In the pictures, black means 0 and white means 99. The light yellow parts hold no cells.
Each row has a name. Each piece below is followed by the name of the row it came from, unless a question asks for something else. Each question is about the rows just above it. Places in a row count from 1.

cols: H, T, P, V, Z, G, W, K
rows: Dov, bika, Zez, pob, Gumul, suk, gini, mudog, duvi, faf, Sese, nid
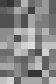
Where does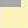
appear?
nid
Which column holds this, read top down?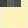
H
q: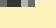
Sese
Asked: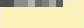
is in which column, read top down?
H
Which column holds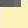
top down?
K
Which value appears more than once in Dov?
[37]
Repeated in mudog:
[42]

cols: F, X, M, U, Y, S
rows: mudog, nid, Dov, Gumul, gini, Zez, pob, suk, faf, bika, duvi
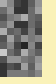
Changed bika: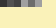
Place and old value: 5, [37]
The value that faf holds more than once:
[57]
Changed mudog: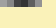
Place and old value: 1, [67]
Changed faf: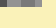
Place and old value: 5, [42]

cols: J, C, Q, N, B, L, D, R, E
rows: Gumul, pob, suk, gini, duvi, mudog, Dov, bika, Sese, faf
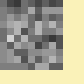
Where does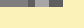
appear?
faf
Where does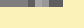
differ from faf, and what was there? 7, [65]
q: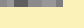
bika

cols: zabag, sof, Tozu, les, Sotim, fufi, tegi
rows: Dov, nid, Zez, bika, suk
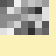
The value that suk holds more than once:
[39]
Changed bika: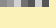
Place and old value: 2, [65]
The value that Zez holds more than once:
[54]
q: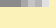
Zez
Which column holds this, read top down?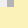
Tozu
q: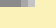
Zez
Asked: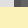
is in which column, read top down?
tegi

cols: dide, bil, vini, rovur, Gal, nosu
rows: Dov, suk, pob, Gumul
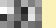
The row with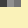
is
Gumul
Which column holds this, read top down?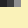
rovur
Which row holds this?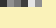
pob
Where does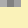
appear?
Dov
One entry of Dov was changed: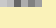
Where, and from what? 3, [35]

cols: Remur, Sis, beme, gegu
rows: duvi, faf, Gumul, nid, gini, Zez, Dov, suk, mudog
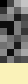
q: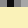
suk
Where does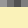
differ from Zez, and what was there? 4, [44]
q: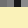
Dov

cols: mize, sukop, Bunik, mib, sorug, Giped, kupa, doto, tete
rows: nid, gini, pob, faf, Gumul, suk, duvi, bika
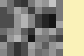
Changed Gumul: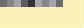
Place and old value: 3, [58]
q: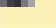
nid
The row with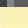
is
gini

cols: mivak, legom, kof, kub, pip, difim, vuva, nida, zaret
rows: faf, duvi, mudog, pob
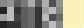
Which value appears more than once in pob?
[20]
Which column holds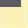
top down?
kub
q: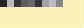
duvi

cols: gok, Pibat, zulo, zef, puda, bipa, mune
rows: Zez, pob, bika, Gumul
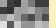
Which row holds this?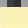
Zez
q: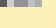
Gumul
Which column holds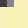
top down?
bipa
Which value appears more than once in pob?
[62]

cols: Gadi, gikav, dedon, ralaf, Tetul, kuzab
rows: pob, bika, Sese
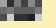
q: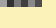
pob
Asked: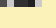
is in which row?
Sese
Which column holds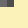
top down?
Gadi

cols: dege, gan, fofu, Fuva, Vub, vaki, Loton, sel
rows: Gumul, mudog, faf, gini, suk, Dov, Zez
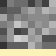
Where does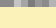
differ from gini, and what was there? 1, [48]
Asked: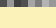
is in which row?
suk

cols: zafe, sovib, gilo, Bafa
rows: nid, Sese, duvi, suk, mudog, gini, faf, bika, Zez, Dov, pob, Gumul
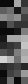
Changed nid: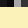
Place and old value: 1, [4]
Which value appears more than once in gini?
[65]
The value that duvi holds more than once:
[55]

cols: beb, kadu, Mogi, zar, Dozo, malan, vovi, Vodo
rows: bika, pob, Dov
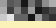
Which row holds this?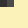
pob
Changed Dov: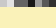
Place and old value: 7, [29]
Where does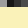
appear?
pob
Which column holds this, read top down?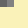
Mogi

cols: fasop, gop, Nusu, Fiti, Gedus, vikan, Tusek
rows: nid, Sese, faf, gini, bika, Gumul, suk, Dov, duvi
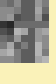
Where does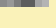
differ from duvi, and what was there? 2, [54]
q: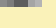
duvi
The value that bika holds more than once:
[64]
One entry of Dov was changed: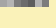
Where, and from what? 4, [36]
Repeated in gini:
[42]
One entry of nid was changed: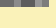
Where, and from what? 1, [48]
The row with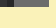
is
gini

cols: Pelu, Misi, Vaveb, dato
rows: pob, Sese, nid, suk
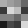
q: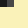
suk
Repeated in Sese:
[22]
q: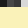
suk

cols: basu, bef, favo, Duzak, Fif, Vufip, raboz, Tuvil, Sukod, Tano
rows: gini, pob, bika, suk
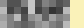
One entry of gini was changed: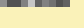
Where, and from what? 6, [32]
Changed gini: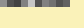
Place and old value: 3, [32]
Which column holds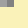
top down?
Tuvil
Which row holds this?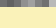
suk
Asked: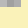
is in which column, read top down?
basu
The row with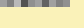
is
bika

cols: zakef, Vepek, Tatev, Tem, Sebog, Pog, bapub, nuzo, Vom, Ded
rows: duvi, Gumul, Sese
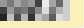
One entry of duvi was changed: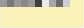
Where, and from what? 3, [64]
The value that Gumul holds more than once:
[47]

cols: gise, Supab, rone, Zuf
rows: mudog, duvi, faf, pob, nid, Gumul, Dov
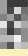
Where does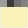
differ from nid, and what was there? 4, [55]
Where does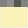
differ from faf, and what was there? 2, [61]
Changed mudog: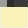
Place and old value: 2, [23]
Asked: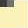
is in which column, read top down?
Zuf
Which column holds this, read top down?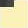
Supab
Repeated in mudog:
[23]
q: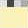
pob

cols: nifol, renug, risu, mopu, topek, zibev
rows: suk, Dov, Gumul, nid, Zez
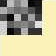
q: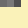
Dov
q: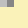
suk
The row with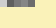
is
nid
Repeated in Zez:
[19]
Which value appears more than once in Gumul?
[25]

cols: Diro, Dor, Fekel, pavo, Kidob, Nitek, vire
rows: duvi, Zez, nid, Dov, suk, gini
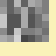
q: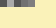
Dov
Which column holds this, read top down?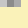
Diro
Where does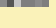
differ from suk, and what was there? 7, [44]
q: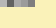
duvi
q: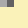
Zez

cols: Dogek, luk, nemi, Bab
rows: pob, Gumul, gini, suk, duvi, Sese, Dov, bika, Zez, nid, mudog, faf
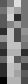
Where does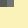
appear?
Zez
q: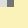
pob
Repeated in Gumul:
[45]
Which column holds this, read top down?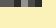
Dogek

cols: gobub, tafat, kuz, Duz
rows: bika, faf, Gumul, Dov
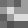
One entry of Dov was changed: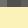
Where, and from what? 3, [37]
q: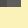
Dov
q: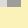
faf
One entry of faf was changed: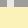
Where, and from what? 2, [85]
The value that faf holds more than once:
[61]
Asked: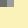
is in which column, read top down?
gobub
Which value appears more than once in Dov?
[37]

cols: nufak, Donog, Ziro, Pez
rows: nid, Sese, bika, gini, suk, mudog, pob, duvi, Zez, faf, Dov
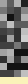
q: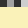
mudog
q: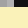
duvi
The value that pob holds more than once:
[25]

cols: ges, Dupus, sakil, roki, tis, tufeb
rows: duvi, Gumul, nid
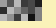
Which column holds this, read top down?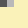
Dupus
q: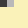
nid
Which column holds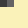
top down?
roki
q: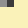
nid
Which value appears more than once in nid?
[72]
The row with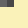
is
Gumul

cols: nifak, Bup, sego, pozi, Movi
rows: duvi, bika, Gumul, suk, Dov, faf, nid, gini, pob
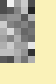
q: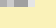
nid
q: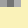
pob
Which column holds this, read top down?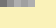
sego

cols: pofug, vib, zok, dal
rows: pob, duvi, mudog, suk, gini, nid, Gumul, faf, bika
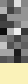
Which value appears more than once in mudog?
[58]
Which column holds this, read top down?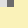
zok
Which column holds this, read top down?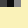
pofug
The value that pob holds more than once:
[52]

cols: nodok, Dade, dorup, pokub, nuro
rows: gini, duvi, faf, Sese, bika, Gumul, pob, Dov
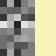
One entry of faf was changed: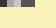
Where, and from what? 5, [27]
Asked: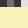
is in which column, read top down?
nodok
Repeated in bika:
[59]
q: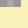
Gumul

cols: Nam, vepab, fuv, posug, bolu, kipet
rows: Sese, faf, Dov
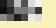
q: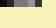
faf
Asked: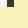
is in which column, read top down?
kipet

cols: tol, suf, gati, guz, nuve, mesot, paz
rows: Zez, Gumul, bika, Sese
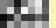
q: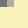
Sese
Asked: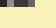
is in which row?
bika

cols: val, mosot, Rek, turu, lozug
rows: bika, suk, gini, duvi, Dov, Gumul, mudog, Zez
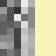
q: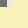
bika
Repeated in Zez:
[37]
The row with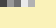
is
bika

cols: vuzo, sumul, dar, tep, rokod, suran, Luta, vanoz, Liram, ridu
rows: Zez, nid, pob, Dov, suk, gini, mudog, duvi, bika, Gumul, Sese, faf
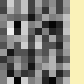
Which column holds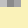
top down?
ridu
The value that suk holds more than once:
[14]
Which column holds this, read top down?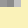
ridu
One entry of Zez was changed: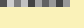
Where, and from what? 8, [54]
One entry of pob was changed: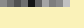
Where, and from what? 3, [38]

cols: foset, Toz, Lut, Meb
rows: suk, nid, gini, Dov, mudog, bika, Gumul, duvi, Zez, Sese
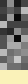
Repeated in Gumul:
[66]
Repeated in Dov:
[26]
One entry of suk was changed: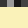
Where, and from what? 2, [55]

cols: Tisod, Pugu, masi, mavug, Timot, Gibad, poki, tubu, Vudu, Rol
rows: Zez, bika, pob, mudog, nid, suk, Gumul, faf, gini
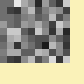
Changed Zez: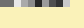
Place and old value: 8, [37]
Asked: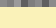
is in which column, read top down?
mavug
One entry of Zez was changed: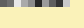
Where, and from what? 1, [43]
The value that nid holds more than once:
[78]

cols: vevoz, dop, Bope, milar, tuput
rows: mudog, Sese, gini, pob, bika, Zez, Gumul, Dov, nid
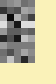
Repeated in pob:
[86]
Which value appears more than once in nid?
[48]
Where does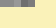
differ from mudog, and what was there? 1, [48]
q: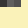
Sese
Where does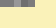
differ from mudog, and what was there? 2, [54]
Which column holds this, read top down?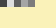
tuput
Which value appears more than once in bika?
[37]

